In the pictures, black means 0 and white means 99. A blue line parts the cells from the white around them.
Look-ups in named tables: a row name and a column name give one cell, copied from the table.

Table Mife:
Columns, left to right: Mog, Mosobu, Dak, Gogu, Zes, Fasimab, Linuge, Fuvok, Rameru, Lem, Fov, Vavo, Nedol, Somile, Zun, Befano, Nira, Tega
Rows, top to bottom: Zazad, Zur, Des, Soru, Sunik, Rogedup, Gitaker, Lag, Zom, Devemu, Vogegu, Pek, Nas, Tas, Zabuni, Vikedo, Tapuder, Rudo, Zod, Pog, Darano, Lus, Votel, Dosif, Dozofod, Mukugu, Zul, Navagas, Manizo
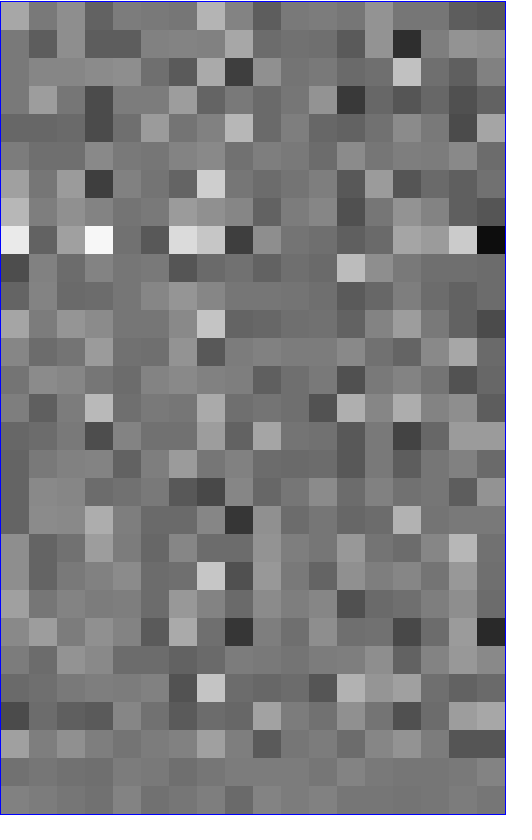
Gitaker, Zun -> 33
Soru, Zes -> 48
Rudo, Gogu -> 42
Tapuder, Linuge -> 60
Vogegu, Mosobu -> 51
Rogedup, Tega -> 42
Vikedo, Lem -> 64
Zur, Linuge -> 51
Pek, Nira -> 38
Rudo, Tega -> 57
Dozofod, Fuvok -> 76
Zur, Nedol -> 35
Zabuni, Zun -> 67
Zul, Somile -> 52
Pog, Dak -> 44
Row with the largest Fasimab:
Sunik

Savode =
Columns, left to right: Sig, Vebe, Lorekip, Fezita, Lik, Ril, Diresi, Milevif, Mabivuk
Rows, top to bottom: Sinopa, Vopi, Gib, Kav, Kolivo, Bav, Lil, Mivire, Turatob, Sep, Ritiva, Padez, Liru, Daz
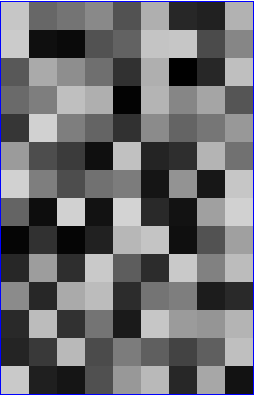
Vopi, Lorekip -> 4
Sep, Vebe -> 61
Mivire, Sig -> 39
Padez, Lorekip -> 19
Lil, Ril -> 8
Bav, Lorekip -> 23
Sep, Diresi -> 78
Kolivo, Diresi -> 39
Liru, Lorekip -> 72
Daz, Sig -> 78
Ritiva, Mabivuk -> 16
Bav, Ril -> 14
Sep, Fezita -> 78
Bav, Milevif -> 70
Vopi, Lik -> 38
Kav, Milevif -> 64

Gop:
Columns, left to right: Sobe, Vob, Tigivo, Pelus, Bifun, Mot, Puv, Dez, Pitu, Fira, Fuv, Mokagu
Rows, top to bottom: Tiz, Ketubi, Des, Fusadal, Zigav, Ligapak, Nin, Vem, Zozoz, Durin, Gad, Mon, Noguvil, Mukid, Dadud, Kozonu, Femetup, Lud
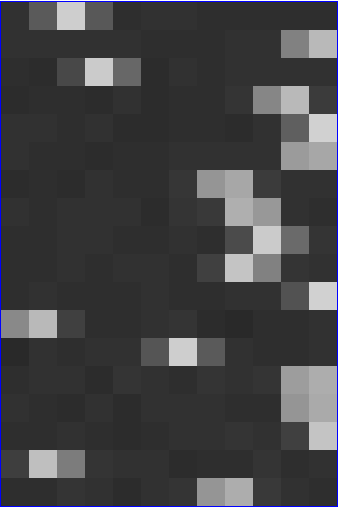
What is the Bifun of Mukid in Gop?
20
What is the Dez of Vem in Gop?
22
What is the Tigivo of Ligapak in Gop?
18
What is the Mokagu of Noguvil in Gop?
19
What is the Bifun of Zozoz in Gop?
18
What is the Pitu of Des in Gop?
19
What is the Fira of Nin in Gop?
23

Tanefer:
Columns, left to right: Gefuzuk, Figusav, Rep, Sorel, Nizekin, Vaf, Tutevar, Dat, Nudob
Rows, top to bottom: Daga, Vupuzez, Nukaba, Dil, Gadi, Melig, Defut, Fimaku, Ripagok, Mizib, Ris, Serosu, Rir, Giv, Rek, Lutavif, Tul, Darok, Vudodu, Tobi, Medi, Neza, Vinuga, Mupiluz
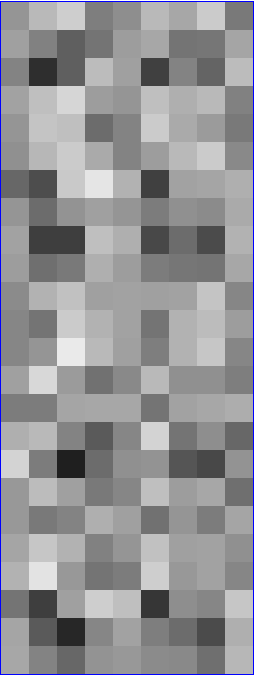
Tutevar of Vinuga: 42
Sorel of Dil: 61
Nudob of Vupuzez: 64
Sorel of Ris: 62
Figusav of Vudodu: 47
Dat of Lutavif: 55
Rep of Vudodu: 51
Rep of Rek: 64
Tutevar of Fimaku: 56
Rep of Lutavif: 51
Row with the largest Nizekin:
Neza

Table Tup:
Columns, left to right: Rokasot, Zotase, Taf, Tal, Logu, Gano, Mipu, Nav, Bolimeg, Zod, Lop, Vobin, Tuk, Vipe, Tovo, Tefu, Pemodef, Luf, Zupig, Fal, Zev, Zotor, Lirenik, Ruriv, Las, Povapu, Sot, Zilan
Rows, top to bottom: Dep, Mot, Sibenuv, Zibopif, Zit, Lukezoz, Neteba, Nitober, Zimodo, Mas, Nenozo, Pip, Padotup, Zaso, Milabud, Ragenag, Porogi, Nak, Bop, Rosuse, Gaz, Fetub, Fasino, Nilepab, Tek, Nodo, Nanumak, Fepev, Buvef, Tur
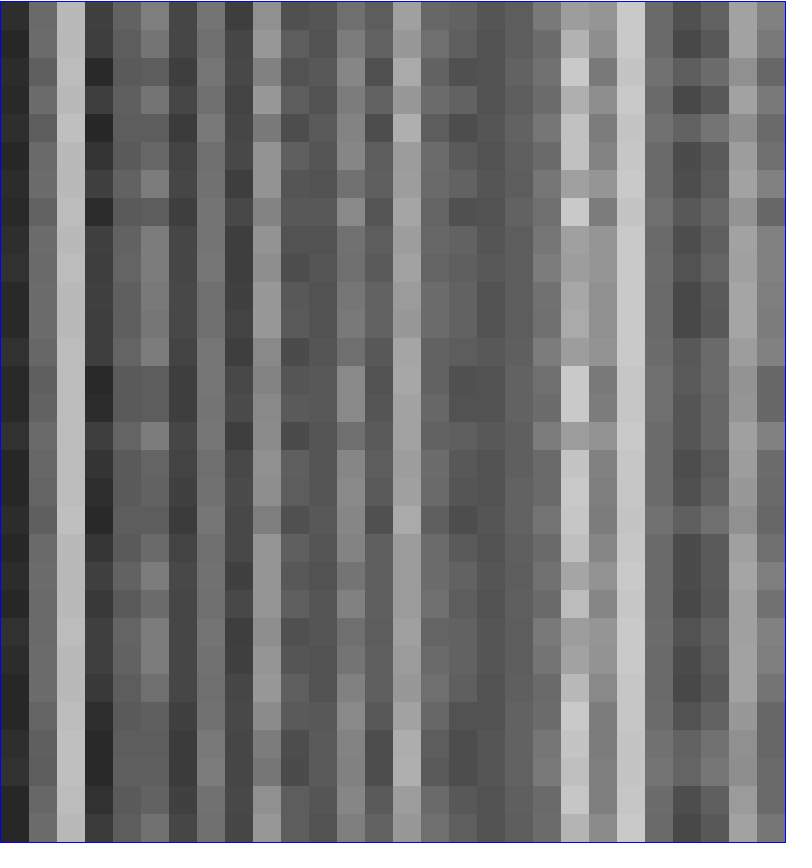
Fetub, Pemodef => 36
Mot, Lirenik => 78
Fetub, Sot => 62
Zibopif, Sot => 63
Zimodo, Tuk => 44
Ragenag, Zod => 54
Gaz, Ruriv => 41
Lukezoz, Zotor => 51
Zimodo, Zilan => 50
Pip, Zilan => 48
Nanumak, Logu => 36
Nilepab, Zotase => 42
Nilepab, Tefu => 41
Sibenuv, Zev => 78

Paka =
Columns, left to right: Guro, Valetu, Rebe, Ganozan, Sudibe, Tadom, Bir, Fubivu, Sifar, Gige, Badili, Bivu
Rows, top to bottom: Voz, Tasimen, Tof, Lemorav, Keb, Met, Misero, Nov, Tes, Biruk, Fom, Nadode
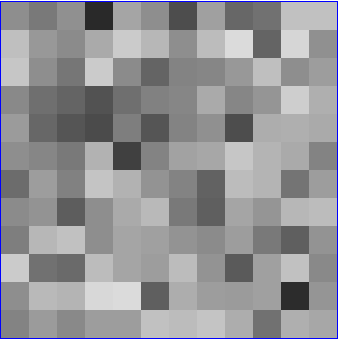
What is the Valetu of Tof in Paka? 55
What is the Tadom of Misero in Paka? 57
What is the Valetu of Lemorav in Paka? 43
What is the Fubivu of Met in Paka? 65
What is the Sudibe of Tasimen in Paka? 79
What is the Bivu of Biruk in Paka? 53
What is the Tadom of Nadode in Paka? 75
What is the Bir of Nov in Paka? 47
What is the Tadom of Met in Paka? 51
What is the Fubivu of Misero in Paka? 38
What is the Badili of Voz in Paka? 75
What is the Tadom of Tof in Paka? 39
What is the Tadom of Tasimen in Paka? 71
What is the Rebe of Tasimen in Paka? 54
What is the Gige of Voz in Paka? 44
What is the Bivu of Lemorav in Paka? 68
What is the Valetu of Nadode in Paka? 60
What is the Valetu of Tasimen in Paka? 59
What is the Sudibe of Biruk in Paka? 64
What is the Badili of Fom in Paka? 17

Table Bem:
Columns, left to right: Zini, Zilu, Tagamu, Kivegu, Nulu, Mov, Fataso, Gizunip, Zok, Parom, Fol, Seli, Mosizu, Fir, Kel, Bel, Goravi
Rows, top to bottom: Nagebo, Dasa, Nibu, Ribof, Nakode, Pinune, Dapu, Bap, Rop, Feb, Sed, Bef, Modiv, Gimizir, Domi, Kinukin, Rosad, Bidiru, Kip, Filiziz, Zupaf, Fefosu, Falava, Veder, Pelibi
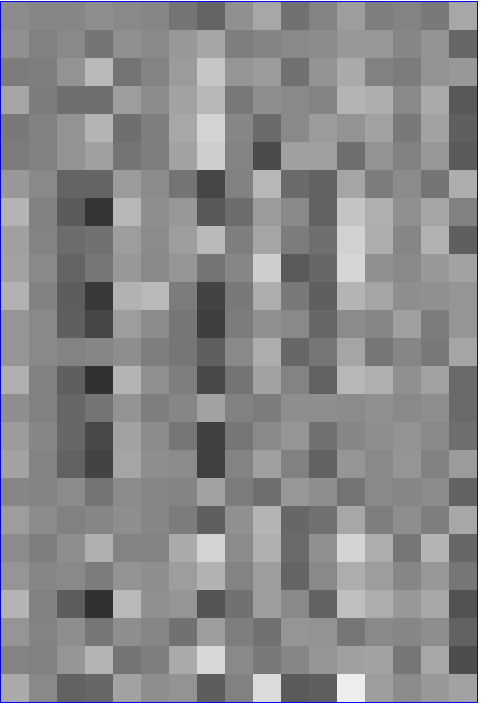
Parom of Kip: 70
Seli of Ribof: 51
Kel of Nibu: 48
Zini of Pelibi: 66
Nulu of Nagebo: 53
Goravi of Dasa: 40
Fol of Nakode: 53
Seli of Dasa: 54
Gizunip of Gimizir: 28
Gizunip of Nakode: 82
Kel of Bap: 56
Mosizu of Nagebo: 61
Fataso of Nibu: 60
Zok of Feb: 52
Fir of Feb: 56
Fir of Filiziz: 67
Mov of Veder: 49
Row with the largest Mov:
Sed

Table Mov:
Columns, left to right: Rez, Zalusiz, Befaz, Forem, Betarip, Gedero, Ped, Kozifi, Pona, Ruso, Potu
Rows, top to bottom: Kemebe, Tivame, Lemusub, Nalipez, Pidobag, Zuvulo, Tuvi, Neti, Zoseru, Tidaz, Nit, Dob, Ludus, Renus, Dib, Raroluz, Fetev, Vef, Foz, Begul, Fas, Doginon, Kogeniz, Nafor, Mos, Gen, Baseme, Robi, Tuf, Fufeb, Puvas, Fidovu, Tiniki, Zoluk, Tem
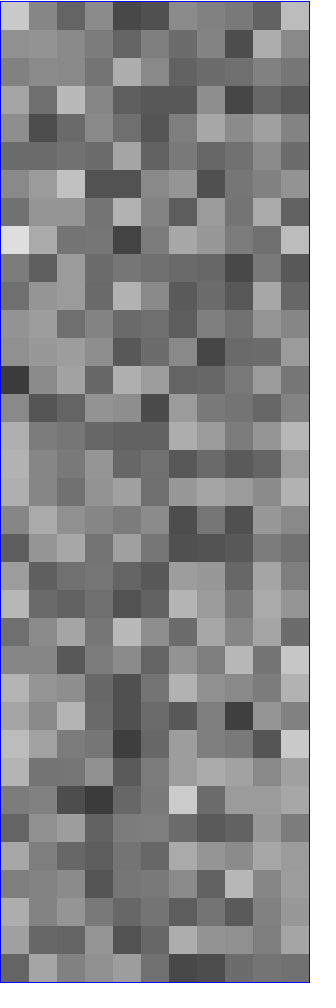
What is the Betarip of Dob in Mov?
41
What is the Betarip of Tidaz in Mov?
46
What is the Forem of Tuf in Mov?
23
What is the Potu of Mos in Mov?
69
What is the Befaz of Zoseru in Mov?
45
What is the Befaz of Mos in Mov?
55
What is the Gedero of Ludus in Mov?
42
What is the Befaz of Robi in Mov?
46
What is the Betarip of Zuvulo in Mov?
64
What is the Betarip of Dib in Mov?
55
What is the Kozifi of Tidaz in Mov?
40
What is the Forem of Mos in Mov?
40
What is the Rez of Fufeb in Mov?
39
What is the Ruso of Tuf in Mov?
60
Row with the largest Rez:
Zoseru

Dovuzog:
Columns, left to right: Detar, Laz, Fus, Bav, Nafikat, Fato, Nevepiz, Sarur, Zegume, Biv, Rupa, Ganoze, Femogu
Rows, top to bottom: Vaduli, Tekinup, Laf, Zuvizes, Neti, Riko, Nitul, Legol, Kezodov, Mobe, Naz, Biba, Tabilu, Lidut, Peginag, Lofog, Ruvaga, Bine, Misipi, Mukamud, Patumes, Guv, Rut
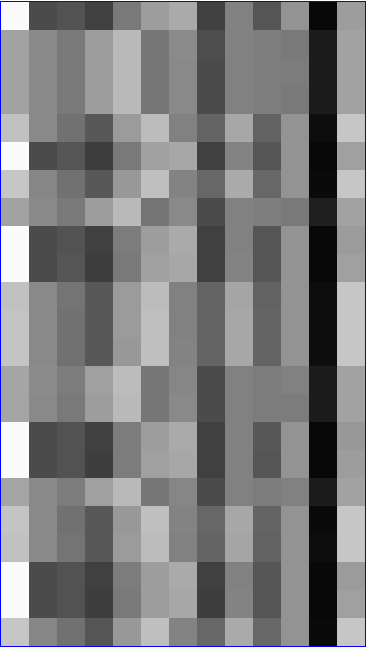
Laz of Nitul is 52
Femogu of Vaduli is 61
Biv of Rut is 40
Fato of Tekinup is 46
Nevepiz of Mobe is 65
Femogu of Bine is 63
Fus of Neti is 44
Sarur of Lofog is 25
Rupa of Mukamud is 57
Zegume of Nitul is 66
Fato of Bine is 46
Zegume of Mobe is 51
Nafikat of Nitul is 59
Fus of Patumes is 32

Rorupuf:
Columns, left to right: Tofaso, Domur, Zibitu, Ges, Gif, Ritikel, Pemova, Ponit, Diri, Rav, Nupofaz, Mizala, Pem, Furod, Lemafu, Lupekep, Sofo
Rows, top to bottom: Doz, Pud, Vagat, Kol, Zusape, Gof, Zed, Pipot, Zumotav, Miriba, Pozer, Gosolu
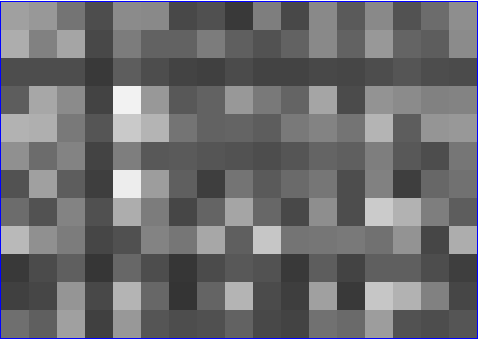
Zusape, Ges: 33
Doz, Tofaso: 62
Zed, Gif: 92
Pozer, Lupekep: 50
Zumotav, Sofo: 67
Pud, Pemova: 38
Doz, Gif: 54
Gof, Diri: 32
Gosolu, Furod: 61
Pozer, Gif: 70

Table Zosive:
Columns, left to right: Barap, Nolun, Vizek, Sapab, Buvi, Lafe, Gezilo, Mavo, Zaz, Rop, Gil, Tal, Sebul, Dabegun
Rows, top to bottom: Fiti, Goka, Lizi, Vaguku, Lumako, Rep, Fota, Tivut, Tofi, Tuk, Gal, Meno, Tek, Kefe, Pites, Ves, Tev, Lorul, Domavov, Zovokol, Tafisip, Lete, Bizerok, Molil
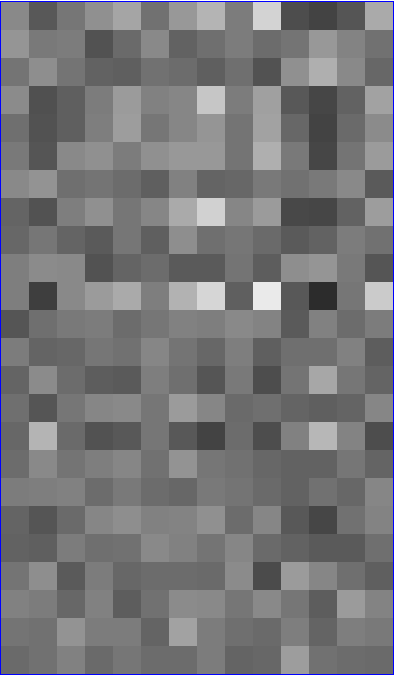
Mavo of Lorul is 47
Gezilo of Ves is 34
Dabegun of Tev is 39
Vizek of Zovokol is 48
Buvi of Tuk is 39
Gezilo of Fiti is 59
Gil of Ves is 50
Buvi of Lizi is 37
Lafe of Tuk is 42
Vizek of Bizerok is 57
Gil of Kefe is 45
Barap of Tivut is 39
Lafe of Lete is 44
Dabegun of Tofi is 44

